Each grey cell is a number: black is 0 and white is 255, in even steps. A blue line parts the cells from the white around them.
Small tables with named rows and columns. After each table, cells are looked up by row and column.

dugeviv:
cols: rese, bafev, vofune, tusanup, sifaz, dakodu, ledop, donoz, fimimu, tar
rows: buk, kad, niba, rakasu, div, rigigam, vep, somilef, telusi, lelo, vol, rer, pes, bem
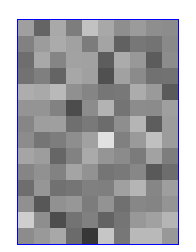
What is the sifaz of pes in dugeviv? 128
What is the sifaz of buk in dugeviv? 194
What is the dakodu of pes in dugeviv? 99
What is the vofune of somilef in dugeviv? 125
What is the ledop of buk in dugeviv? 142
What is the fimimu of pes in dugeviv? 161
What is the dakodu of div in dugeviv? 118
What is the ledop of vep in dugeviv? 142
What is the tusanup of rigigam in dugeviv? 76
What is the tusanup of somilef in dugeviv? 142
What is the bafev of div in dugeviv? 169

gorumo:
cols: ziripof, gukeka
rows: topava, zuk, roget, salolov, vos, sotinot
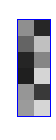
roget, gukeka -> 133
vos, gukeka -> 57
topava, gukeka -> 38
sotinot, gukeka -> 214
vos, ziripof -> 150
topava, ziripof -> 143
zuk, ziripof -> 100
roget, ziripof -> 37
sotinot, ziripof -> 155
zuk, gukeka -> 192

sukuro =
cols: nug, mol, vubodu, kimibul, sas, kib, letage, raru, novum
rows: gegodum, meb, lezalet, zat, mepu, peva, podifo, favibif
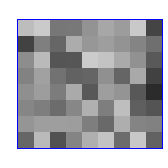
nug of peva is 134
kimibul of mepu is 170
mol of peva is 126
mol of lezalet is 186
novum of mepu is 43
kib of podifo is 105
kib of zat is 144
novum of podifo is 129
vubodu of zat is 114
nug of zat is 130
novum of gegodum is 68

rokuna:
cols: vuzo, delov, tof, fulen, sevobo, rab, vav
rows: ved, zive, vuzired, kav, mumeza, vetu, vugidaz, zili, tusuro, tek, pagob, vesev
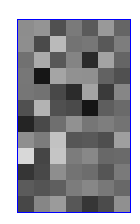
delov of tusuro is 69
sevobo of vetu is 21
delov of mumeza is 114
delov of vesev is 134
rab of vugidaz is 126
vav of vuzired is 101
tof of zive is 186
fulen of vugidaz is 145
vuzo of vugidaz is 36
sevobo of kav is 144
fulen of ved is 122
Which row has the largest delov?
vetu

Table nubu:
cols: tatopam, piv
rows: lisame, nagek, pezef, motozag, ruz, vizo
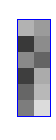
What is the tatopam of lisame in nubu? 178
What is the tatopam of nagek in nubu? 57
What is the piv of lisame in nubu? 155
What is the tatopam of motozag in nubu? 62
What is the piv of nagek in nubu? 140
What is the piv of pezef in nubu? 100
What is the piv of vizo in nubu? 220
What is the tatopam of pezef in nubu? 137
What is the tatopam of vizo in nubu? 125
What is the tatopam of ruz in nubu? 102
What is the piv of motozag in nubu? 171
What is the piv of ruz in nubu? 184

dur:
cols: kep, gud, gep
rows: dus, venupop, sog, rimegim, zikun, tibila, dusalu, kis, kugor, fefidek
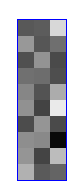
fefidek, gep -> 100
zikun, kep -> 134
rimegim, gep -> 78
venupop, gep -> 111
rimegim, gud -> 109
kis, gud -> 137

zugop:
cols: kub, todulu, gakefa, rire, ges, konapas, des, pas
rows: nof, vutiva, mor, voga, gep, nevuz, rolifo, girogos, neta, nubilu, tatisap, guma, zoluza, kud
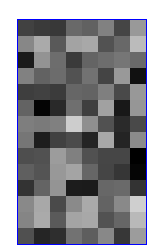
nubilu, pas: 5
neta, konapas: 70
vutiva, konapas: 82
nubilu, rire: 164
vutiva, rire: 163
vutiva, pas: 187
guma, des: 137
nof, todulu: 58
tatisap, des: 106
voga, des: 153
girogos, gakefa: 65
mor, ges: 100
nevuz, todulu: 4
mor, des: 118
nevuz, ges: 63
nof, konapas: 129
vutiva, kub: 135
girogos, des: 36
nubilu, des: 54

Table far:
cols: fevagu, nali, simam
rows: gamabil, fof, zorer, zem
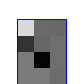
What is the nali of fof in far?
102
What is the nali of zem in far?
122
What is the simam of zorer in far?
110
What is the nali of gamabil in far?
106
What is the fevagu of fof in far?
51
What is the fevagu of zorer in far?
122
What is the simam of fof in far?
110
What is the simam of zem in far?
108
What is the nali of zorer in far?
5
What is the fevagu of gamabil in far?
217
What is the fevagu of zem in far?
122
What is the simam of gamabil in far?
104

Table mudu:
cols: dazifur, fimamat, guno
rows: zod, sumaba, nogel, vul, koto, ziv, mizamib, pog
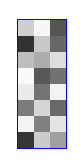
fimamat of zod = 248
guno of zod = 85
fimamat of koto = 115
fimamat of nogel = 172
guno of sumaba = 103
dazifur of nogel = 190
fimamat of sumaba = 201
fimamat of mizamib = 128
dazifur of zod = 207
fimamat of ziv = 213
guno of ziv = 105
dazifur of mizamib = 243
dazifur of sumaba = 50
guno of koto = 242
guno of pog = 160
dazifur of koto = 235
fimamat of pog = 203
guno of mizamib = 228
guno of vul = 114
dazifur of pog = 54

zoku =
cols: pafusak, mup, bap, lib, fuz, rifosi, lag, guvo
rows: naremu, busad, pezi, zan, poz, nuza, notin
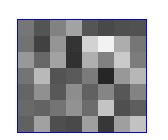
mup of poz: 144
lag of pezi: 202
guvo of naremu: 81
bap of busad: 149
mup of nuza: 99
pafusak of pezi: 152
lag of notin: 159
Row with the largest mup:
zan

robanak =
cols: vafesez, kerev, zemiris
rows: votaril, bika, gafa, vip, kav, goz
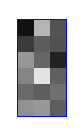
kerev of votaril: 181
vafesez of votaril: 18
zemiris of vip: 96
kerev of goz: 151
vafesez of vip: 132
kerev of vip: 227
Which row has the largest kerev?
vip

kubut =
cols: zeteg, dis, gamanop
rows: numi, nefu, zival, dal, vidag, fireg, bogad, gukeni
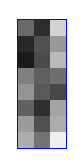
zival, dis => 75
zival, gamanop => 186
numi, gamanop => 211
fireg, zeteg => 97
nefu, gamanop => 153
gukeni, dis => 115
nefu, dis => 80
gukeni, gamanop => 239
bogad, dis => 80
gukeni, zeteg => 173

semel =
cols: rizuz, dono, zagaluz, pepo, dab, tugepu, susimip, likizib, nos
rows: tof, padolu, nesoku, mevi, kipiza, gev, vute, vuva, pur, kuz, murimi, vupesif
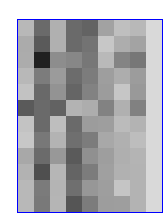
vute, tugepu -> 158
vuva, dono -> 120
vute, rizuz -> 195
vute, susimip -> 187
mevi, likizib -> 156
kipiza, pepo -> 101
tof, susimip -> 191
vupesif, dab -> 124
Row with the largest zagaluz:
vute

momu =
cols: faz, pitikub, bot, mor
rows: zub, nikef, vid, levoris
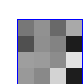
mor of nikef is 28
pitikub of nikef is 143
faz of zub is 119
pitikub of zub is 145
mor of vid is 226
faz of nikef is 80
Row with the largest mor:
vid

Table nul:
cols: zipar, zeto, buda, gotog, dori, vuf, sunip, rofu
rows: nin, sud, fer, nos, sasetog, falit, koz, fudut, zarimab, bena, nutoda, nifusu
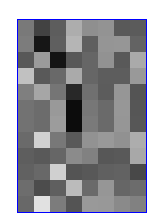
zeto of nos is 89
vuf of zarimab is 87
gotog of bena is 84
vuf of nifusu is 152
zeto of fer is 155
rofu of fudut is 173
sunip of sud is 150
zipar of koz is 114
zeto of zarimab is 89
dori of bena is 88
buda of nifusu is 124
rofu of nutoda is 108
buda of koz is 156
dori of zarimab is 129
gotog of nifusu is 84

